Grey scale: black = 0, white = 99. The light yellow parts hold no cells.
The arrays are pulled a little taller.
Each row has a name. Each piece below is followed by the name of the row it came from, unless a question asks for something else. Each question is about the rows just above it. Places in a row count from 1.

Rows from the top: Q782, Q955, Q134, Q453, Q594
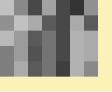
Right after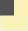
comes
45
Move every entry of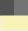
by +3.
35	48
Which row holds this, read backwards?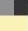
Q782
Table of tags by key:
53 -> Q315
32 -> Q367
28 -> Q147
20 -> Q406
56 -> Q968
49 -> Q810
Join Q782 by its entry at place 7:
Q968
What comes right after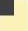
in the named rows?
69
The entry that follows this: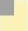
28

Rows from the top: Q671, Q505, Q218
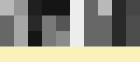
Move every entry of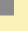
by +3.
57
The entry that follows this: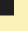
8
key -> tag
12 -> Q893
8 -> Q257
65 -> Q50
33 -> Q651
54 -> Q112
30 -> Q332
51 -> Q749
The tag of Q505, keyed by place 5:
Q651
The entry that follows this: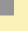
12
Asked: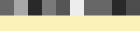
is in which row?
Q505
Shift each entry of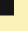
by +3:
11
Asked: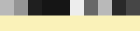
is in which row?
Q671

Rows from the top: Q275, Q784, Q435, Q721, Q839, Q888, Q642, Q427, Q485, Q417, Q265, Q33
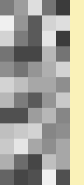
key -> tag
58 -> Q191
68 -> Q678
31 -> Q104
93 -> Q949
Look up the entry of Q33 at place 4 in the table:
Q949
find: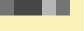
Q721
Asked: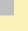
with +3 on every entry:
77

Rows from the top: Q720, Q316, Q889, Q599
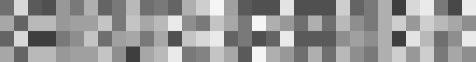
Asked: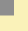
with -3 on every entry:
52
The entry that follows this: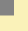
76
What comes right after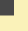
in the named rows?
91
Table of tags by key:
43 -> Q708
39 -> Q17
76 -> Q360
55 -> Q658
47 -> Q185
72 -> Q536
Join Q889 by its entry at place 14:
Q360

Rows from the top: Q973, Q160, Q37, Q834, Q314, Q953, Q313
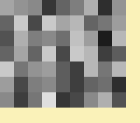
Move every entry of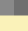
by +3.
56	46
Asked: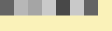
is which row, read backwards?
Q160

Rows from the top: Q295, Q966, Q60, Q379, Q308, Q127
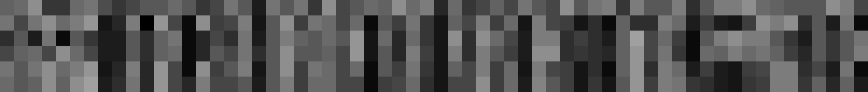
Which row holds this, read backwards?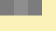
Q60
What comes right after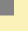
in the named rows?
34
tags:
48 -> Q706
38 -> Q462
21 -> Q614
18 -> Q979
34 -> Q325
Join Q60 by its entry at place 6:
Q325
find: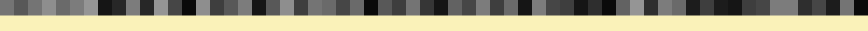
Q308
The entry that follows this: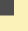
21
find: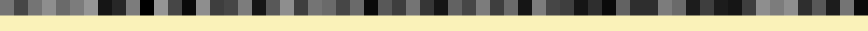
Q966
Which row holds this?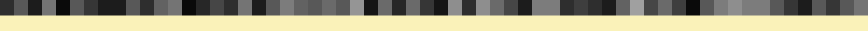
Q60

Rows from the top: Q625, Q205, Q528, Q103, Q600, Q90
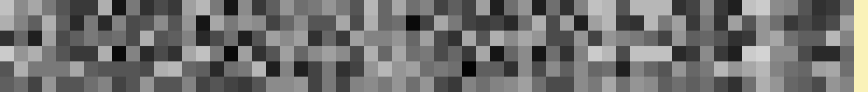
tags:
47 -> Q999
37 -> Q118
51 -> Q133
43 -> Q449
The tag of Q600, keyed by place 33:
Q449
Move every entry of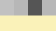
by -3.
72	68	30	68

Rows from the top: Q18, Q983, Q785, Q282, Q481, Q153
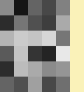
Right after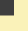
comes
66
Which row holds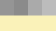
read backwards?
Q481
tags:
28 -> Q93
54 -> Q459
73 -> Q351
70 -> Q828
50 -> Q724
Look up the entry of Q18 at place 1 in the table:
Q459

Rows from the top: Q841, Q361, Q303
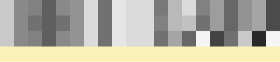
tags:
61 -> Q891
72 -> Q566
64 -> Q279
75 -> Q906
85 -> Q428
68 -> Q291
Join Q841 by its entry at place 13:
Q566
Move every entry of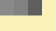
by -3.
50	47	34
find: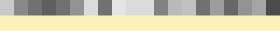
Q361
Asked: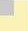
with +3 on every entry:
81
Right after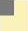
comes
72
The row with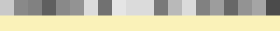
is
Q841
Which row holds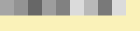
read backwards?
Q841

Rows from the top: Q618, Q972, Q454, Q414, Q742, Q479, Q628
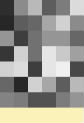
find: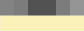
Q628
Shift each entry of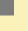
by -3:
45
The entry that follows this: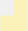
28
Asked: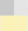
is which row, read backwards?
Q414
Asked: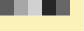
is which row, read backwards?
Q479
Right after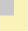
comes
62

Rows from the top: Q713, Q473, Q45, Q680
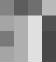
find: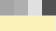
Q473
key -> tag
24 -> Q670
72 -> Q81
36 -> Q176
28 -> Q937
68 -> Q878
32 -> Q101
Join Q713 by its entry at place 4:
Q81
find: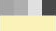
Q680
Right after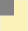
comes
36

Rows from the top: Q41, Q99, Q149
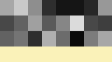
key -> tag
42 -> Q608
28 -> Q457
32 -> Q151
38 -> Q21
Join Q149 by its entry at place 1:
Q21
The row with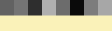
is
Q149

